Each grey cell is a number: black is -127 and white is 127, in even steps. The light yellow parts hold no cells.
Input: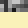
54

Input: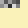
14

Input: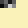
-117

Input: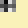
-52

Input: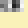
-24

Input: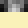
-103
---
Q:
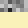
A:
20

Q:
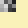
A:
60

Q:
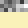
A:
-56

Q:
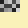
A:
19

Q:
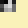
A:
34

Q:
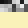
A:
75

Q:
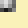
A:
-101
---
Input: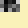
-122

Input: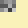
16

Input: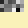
12

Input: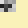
15

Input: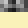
67

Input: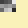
-47
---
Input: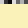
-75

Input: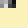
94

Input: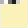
125

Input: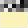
110

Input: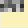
42

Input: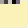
-65

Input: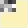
109

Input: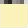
-61

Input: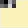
-40
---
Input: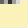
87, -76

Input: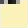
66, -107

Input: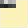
86, -95

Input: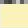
69, -64

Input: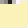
120, -94

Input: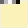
121, -117

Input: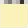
101, -75

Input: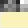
125, -92

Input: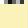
125, -109
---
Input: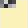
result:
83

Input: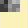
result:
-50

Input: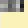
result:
39

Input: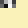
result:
52

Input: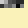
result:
39

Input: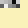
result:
56

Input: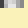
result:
63

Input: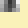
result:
-16
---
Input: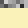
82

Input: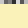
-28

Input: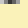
0

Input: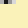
-101

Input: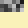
46

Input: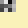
103

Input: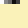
9

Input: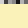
-64

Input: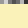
83

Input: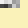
87
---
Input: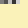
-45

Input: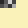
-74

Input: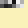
-95

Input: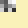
-66

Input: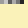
-34

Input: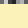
-62

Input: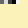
-64
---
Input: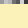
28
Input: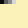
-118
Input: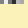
2
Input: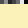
-48
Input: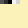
-43
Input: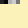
-93
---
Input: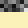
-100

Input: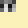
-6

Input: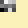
74

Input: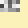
41

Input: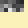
-75

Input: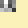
-33

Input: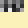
-4

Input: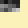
-94

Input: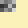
3

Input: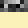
-95
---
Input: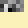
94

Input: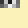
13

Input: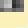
58

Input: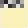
108

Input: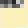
-13

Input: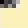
-56
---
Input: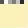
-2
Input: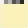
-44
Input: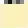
40
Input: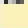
46
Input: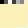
-66
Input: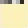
91
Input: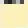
-20
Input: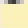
-67
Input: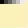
26
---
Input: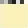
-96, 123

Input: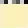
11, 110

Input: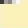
7, 118

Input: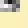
70, 123

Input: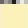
-98, 106

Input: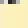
-88, 101
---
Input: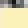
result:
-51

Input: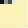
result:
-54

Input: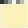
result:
32

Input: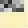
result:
-79

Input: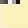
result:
116

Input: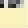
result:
-19

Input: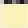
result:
-76
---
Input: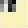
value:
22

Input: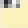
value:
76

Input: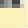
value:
-1

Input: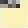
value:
36

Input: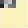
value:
-92

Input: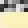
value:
-66

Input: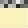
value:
68

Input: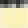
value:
5

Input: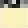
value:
-26
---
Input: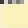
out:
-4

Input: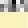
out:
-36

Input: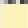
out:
-66

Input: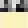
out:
-62

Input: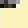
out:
7

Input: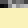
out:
-19

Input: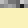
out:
74

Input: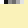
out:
43
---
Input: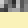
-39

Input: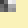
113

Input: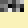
22

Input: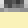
-39

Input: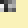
-11

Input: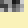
-78

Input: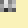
5

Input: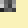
-54
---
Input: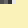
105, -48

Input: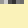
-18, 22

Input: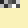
81, 65

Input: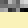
87, 32

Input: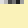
30, 95

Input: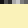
-29, -110

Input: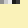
-69, 16

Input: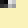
72, -77
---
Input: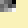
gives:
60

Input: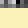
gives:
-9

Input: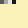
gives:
100

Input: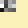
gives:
-22

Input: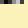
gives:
-78

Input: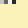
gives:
115
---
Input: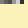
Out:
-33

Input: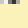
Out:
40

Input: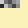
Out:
-46

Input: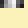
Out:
-71

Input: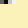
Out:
70

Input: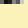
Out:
-39

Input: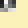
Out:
-68

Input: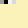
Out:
88

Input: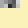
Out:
-27
